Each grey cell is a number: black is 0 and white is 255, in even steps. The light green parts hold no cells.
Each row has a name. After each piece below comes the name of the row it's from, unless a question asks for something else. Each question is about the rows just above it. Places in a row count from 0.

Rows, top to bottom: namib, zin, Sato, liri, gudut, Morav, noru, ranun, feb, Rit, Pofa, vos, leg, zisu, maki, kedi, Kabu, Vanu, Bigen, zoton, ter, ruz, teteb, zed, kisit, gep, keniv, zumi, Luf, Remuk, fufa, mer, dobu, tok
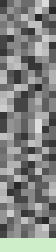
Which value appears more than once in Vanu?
[148]
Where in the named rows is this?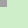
keniv, 4

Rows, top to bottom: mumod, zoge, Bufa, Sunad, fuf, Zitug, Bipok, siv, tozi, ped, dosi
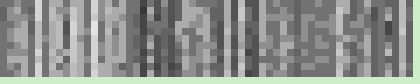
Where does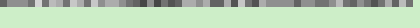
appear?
Bufa
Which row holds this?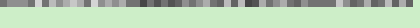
siv
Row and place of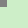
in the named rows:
tozi, 50
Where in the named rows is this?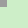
Bipok, 34
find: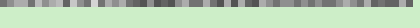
Zitug

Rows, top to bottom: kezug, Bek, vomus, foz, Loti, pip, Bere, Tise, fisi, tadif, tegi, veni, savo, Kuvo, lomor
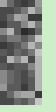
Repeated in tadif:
[90]
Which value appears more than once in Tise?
[90]
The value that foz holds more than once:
[90]
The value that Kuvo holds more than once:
[166]

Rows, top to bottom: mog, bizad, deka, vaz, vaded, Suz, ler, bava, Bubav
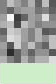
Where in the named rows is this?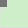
bizad, 5
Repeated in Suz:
[130]

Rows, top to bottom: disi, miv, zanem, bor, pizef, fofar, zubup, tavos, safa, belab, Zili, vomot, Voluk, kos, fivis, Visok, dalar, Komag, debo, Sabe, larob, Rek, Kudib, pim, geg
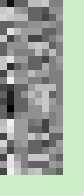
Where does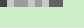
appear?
Sabe
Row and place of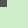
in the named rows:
miv, 6
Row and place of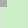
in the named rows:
belab, 6
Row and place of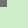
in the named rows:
Komag, 4

